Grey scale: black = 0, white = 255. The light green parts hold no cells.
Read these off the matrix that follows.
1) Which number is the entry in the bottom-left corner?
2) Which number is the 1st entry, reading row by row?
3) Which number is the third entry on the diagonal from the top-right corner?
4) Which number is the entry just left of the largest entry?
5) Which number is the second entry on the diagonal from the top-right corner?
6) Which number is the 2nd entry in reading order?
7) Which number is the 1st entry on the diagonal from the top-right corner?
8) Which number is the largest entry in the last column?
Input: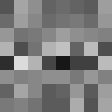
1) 121
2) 84
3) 143
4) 45
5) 107
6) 165
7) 158
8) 187

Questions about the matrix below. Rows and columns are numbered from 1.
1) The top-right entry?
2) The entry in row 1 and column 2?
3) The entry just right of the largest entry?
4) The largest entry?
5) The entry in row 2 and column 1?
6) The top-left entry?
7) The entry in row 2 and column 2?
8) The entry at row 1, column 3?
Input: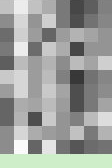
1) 128
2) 236
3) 101
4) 250
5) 140
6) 193
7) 214
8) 193

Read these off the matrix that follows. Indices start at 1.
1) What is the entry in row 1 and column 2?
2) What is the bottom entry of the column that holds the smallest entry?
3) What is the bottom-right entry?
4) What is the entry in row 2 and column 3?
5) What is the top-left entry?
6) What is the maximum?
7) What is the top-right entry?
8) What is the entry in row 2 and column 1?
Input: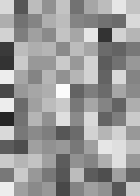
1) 86
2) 237
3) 202
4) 132
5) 217
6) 251
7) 195
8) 174

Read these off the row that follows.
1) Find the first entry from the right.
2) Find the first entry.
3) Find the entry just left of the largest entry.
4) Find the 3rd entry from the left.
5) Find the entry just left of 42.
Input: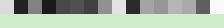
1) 249
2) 219
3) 95
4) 131
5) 227

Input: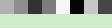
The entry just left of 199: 5
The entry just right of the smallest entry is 199
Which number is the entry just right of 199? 70

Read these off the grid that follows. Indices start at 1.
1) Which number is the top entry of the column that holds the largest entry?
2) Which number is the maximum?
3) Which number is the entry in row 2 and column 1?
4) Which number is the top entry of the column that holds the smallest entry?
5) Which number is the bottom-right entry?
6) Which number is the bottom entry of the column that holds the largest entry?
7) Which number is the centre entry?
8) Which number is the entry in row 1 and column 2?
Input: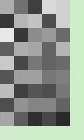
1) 173
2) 232
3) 55
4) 209
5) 41
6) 166
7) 119
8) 113

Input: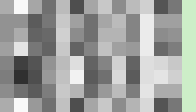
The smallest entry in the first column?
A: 125
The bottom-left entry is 172
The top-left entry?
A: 172
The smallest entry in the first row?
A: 78
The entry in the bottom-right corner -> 119
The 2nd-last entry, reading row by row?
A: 84
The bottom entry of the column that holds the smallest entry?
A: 249
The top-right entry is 119
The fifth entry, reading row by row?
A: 187
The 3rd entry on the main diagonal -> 99
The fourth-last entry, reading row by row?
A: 180
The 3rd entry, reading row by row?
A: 166
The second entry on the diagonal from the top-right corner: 160
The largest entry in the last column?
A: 208
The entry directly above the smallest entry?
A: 64
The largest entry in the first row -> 249
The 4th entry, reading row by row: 112
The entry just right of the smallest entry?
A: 78

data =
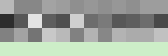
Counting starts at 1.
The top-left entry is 185
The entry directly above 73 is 157
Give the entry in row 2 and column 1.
45
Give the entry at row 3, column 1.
129
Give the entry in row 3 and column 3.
116
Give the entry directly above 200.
94
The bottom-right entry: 193
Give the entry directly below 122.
135
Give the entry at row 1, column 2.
135

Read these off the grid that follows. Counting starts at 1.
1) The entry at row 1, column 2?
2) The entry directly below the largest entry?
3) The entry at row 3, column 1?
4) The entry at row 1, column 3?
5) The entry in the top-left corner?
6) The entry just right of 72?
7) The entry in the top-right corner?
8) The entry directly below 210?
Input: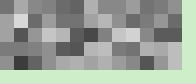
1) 169
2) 85
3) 162
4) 136
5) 115
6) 129
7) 144
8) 115

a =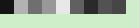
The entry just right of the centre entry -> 96
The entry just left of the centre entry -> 152

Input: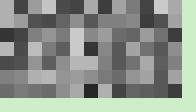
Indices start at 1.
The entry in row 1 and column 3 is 156
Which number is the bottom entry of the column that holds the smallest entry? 38
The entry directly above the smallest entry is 142
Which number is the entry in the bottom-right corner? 61
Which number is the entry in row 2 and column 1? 176
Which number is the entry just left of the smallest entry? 169
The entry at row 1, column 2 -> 68
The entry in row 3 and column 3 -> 128
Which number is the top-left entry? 176
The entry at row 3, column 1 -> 53
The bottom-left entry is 108
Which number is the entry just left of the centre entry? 202
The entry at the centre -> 53
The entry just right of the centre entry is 136
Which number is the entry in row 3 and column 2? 68
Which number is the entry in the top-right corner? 169
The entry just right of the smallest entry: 176

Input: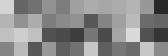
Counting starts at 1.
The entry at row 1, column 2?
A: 101
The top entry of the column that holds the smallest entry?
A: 40
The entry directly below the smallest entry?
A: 101
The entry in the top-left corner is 212
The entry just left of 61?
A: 75
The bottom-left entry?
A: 132
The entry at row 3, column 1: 192
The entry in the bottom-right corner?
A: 138
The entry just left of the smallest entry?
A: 152
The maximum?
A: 218
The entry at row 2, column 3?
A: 172
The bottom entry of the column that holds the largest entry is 107
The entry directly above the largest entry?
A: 186
